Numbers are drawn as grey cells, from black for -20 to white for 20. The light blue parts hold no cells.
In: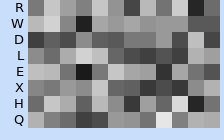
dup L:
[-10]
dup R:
[11]

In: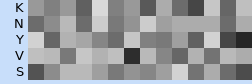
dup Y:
[13]
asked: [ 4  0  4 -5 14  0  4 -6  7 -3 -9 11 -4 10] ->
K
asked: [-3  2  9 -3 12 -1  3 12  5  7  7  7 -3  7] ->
N
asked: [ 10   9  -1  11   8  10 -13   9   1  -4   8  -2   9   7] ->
V
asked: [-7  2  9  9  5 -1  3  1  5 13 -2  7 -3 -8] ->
S

